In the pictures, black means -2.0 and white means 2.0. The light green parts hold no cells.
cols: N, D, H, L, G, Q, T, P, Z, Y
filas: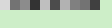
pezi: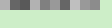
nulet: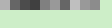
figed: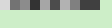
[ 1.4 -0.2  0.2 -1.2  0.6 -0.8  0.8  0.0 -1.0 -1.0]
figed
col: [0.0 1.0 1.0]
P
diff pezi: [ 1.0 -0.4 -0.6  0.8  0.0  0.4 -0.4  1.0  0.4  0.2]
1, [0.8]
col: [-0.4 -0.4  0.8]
T

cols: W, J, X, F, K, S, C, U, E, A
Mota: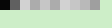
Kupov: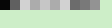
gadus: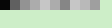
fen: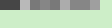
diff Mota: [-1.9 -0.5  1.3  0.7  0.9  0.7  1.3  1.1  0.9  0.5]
5, [1.1]
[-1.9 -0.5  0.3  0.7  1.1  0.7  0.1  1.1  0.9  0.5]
gadus
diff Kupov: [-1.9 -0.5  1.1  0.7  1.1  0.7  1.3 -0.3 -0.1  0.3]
3, [1.3]

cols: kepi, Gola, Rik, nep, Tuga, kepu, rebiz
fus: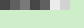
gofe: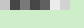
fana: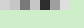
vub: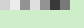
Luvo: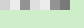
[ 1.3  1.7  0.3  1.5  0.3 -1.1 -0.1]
vub
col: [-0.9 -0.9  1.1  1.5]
nep
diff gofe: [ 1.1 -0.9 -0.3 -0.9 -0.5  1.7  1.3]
3, [-0.1]
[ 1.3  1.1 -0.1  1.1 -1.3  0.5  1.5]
fana

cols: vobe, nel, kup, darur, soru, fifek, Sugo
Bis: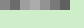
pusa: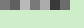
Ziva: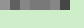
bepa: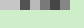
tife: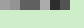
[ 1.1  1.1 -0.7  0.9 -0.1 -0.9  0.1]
bepa
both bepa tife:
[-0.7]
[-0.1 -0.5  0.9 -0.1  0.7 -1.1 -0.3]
pusa
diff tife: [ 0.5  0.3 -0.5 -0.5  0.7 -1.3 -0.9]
7, [-0.7]
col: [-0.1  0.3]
vobe
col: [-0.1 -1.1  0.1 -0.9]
fifek
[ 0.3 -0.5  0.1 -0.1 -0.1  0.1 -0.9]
Ziva

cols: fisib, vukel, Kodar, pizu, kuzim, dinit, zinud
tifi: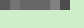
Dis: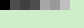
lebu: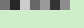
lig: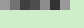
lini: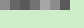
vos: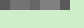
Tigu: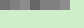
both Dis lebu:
[0.4]
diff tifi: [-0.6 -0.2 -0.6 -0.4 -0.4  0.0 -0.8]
3, [-0.4]

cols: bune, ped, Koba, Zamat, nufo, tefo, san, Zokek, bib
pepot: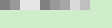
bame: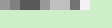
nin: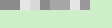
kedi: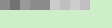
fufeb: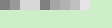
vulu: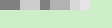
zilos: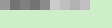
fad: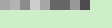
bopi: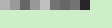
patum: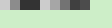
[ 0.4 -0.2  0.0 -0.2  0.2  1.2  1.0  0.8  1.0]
zilos
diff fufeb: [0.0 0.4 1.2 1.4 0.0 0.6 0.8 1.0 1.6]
3, [1.4]

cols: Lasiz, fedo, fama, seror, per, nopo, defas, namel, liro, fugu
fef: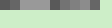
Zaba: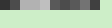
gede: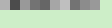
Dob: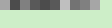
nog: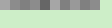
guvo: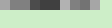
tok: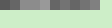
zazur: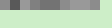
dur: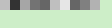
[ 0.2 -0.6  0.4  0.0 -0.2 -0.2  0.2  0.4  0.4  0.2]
zazur
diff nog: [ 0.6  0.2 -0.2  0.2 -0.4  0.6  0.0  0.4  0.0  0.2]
3, [0.0]
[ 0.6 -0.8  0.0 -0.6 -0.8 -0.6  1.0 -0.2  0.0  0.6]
Dob
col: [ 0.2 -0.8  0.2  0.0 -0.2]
seror
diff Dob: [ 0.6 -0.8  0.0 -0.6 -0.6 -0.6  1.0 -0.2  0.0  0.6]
5, [-0.8]
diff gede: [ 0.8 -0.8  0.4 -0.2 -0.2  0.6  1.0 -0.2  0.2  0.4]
5, [-0.4]
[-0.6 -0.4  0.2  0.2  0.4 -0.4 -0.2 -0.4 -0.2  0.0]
tok

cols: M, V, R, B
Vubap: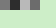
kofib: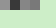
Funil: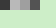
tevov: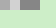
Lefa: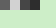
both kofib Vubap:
[-0.1]
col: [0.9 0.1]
R
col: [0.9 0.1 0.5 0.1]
R
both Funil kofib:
[-1.1]
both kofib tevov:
[0.1]

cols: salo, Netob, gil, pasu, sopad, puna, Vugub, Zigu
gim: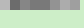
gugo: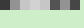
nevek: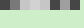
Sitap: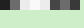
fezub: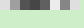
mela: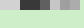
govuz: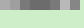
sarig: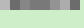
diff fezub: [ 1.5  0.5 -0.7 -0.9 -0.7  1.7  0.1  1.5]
5, [-0.5]
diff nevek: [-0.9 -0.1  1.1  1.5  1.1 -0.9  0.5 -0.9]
4, [1.3]
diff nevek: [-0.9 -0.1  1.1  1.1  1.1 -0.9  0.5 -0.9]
4, [1.3]
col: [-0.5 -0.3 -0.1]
sopad
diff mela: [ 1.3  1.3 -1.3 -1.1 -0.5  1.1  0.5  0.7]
3, [-1.1]
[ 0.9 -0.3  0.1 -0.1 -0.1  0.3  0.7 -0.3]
sarig

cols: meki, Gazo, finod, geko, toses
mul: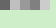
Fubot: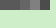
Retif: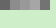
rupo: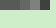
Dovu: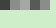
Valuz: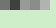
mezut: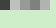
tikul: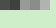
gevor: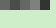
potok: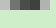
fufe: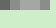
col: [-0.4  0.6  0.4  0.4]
finod
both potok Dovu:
[-1.0]
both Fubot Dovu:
[-0.6]
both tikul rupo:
[-1.0]

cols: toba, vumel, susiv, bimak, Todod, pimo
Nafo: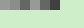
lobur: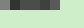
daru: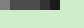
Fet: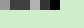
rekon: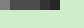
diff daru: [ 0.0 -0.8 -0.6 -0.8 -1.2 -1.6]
3, [-0.8]
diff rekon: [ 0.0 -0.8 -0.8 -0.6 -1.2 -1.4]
4, [-0.8]
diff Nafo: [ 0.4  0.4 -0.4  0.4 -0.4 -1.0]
2, [0.2]
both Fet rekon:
[-1.2]
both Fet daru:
[-1.2]

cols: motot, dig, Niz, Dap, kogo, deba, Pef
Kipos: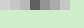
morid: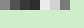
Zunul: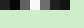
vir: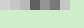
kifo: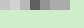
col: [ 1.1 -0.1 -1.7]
Pef
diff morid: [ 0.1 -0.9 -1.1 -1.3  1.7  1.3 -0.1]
2, [-0.7]
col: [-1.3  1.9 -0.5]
Dap
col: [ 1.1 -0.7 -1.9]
dig
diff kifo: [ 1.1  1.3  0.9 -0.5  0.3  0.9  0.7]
6, [0.7]

